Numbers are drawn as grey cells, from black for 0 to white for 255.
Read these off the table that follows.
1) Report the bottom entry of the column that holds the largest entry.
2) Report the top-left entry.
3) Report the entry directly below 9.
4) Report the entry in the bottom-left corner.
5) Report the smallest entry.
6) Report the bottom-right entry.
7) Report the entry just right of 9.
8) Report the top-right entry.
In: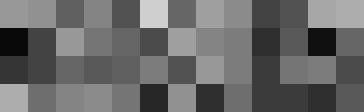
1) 39
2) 152
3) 53
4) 173
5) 9
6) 89
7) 67
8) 173

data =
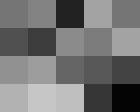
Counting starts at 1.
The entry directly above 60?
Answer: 131
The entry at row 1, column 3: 34
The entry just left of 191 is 198
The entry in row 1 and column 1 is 117
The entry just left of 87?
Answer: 101
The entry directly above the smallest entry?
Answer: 67

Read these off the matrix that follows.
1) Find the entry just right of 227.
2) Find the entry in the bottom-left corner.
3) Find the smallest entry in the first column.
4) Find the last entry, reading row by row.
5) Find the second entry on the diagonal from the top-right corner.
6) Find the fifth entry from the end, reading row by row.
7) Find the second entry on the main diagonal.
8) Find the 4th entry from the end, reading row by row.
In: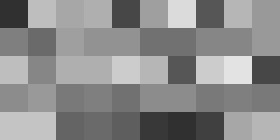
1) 71
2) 196
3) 48
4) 182
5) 134
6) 56
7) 106
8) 48

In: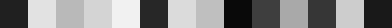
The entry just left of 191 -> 219
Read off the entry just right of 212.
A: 241
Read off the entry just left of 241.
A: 212
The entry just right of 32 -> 226

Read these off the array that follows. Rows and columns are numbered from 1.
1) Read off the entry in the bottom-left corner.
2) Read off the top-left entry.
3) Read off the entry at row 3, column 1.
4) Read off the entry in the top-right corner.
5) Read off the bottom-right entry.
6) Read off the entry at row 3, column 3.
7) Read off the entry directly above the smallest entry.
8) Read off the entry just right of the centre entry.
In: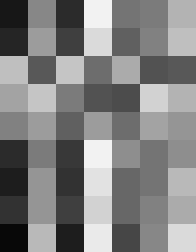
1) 8
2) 23
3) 191
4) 179
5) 218
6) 197
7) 50
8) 109

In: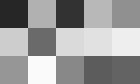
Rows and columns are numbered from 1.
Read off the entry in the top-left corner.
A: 38
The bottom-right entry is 99
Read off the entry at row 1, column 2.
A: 177
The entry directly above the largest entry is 106

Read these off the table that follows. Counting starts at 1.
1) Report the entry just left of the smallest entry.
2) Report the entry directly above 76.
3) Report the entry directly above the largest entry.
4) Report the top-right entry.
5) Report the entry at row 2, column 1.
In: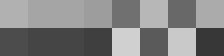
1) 201
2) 177
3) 112
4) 171
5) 76

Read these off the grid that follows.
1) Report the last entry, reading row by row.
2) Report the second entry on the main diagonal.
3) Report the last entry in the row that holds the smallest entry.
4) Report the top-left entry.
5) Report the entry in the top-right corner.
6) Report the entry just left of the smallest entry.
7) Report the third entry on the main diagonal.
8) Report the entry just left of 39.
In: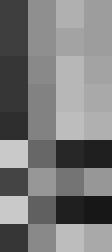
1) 169
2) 143
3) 23
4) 62
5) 157
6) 31
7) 183
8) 103

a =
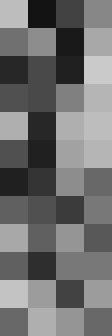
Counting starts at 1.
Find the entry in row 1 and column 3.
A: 66
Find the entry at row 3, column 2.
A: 73
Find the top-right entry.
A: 135
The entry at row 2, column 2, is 141
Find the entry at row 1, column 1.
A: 189
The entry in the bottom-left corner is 104
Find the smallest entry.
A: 19
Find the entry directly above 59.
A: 141
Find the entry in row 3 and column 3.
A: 32
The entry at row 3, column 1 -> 39
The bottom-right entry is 104

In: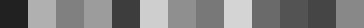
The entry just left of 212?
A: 120
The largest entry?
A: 212
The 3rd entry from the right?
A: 83
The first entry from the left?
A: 33

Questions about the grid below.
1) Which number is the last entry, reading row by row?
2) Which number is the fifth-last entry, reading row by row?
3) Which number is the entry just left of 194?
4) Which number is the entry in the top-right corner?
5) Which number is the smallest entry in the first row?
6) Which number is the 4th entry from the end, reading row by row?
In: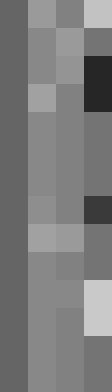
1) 116
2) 116
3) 129
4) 194
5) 101
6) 101

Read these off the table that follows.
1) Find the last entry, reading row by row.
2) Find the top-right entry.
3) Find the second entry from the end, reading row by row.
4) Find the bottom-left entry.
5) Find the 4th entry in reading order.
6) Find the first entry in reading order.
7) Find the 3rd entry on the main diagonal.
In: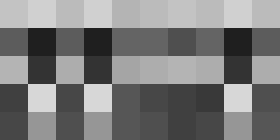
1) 86
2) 187
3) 150
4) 71
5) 208
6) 195
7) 173
